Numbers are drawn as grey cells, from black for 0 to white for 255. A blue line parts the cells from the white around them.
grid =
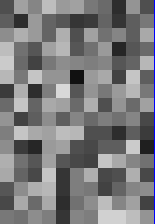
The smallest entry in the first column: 59
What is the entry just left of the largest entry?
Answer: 126
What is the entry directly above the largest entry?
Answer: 148
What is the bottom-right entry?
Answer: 148
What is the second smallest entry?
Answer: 31
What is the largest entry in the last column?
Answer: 183
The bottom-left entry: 120
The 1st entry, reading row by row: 79
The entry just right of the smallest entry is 154
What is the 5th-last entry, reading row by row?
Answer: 126
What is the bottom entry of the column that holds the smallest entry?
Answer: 133
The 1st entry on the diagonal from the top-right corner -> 79
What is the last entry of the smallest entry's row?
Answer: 94
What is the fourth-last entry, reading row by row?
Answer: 209
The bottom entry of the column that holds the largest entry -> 53
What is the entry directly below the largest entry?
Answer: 161
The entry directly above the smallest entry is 133
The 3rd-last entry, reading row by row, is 209
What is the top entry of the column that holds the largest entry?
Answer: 154
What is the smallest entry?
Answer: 17
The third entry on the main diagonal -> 154
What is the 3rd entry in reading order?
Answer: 133
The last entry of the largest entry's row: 120
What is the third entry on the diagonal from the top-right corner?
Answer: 133
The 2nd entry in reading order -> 161
